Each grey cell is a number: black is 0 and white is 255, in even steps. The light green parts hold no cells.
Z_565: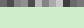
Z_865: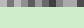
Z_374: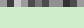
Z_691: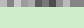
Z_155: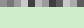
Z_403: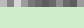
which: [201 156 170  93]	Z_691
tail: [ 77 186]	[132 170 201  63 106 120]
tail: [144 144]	[ 49  77 156]
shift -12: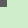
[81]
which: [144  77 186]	Z_565
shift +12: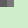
[105 132]
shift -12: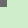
[94]

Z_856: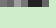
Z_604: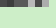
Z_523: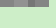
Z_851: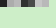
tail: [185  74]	[172]
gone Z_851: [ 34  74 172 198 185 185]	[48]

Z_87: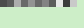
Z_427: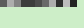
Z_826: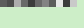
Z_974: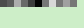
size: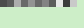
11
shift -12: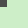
[64]
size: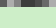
8
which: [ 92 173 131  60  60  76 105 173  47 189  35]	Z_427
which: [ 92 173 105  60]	Z_974
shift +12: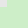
[243]

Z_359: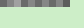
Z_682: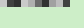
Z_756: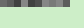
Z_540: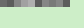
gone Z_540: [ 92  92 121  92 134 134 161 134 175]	[106]
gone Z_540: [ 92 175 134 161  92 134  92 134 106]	[121]
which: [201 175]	Z_682
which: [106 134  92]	Z_359
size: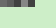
5
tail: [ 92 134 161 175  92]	[134 121 134  92]

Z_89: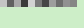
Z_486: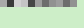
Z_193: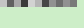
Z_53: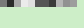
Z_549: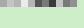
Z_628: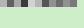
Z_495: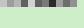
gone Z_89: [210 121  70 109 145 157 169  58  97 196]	[133]
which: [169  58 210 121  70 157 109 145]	Z_89
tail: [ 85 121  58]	[196 121 145]
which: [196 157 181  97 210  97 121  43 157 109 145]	Z_495

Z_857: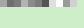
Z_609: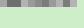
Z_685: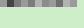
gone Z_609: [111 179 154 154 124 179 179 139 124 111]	[166]
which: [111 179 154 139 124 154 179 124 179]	Z_609
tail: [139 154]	[111 179 154]
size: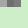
3
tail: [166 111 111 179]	[154 139 124 154 179 124 179]
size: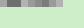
9

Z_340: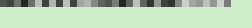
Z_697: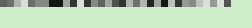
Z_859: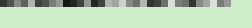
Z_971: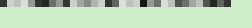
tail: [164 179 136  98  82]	[123  37  98 191  98  52 151  66  52 136 207 164 151 191 151 207 123]
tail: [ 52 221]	[ 52 136  98 164  82  52 179 111 179  37 164  22 191  52 151 136 191 221
 151 221  82]
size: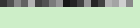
19
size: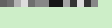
14
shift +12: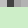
[203  78 176 191]
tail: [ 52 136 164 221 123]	[151]

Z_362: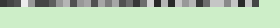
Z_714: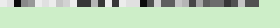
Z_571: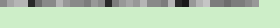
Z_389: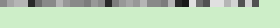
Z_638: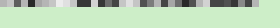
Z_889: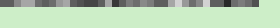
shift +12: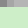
[149 178 193 193]
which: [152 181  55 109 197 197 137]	Z_362
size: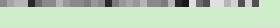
37

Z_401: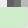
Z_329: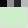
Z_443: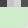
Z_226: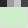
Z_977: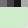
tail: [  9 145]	[ 40 185]
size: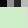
4
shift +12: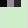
[ 21 157  52]
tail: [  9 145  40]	[185]
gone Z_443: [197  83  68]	[212]
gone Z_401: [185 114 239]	[98]
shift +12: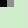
[ 21 157]

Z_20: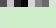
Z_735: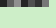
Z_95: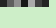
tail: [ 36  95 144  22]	[170  64  36]
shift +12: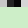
[211  48  19 225]
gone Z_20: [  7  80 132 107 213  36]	[199]
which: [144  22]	Z_95

